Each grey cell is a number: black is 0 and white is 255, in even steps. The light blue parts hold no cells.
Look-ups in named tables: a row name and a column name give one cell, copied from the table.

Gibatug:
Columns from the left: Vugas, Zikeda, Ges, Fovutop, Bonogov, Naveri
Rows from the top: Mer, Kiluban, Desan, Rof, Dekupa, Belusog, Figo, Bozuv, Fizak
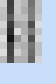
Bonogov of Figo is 117
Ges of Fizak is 175
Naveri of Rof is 221
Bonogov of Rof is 79
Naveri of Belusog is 216
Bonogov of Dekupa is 123
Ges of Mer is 200
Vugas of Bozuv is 220
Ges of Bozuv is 208
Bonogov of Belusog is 78
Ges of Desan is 191
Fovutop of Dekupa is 174
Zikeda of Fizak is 76
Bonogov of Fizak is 100
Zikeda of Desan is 93
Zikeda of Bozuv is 67
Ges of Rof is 167
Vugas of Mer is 207
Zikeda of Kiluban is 68
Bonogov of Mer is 115

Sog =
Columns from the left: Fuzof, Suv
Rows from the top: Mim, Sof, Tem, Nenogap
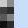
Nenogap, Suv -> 44
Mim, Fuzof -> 203
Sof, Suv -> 45
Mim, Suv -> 139
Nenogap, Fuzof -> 17
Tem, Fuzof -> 89
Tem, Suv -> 130
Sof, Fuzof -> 62

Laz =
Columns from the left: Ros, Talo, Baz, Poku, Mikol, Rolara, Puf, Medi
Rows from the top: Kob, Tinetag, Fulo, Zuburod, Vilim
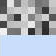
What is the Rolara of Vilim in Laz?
156
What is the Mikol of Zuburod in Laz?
233
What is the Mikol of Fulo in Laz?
131
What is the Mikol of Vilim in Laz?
49
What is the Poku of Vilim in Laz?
220
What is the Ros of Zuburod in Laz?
71
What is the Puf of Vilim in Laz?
44
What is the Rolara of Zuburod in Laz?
139
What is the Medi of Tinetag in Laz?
183
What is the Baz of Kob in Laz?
116
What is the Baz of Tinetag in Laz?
207
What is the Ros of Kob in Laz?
75
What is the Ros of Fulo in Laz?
212
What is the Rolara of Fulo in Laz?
177
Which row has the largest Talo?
Kob

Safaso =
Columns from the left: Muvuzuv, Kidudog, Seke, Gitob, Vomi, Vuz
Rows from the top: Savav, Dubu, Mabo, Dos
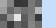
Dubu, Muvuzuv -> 157
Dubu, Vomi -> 119
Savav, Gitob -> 57
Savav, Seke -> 54
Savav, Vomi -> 120
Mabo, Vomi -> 124
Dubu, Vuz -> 183
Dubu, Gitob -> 111
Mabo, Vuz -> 57
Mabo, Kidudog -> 144
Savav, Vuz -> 97
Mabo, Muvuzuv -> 86
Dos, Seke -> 104
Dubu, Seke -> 129
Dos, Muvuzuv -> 111
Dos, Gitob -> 84
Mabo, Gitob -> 93
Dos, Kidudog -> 58
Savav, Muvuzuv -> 167

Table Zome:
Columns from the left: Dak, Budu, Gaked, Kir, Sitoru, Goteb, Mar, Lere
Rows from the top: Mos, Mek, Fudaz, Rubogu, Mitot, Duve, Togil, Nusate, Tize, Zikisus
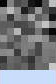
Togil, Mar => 129
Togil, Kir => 124
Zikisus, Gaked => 87
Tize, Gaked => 96
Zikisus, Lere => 199
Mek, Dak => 144
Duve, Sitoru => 151
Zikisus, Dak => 79
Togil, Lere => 127
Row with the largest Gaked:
Mitot

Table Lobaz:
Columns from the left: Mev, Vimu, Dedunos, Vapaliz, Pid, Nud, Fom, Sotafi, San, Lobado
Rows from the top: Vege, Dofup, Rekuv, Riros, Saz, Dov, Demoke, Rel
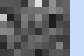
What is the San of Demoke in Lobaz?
127
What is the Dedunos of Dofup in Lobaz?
88
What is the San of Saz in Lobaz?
96
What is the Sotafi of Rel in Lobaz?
86
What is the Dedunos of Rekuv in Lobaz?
70
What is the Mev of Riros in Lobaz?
116
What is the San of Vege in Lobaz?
92
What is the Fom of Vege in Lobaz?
72
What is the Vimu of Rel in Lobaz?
66
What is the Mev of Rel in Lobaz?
62
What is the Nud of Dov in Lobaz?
113
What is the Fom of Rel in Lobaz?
60
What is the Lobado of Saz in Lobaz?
75
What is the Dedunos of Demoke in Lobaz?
58
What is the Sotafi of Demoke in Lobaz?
75
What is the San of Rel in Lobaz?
90
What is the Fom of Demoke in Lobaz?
82
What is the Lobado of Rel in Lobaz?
79
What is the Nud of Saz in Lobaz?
50
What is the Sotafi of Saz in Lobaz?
114
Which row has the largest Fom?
Dofup

